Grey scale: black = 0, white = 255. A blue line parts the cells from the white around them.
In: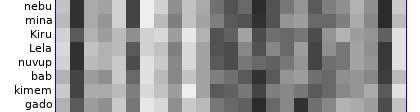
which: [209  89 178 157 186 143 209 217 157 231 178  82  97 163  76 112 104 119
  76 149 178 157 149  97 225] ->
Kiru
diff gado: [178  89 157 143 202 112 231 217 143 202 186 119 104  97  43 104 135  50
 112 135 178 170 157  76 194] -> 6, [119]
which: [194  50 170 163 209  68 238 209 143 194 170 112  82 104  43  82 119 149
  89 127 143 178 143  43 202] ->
nebu

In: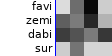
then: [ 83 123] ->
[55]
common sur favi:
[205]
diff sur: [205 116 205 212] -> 3, [212]

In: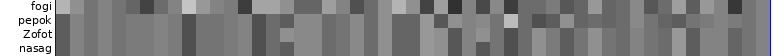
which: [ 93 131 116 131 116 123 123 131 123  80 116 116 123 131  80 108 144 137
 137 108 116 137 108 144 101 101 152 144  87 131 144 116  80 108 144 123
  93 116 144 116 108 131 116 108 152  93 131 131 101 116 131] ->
Zofot
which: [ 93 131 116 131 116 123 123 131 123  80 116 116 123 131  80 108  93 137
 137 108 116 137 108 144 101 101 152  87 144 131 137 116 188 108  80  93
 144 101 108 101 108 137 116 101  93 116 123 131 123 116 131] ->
pepok
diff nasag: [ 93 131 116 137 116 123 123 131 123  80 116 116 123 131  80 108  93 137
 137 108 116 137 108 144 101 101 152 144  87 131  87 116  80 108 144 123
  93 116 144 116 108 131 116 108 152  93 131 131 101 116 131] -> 4, [131]
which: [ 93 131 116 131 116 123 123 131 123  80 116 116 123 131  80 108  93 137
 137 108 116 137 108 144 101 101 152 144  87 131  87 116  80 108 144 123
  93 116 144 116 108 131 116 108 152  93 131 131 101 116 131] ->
nasag
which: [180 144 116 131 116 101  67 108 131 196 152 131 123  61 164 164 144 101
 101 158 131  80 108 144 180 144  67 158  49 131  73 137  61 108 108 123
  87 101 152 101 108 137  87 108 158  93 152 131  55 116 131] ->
fogi

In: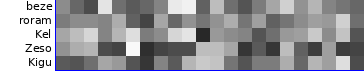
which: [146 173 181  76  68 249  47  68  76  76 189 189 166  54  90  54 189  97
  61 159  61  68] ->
Zeso
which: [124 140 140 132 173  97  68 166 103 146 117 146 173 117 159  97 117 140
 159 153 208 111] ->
roram
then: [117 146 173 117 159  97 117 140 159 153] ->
[208]
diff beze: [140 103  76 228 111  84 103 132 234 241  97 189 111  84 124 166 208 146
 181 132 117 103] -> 6, [90]

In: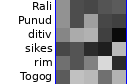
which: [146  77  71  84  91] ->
Rali
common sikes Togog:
[185]
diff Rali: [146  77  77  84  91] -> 3, [71]
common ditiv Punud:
[64]
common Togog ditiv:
[178]
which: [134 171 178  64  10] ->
ditiv
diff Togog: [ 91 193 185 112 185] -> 5, [178]

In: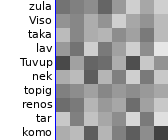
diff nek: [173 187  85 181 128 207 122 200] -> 3, [93]
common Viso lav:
[207]
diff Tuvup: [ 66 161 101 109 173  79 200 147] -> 1, [73]
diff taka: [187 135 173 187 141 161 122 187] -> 4, [181]
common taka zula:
[141]
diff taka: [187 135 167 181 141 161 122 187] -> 3, [173]
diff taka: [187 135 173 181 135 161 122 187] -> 5, [141]

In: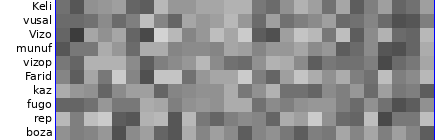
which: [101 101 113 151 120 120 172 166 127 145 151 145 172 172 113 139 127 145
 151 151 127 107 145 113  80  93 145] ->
fugo
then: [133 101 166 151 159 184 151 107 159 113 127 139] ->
[159]
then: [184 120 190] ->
[93]

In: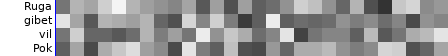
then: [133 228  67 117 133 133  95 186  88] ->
[117]
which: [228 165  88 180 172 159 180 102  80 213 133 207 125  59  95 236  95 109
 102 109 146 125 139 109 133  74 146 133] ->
gibet

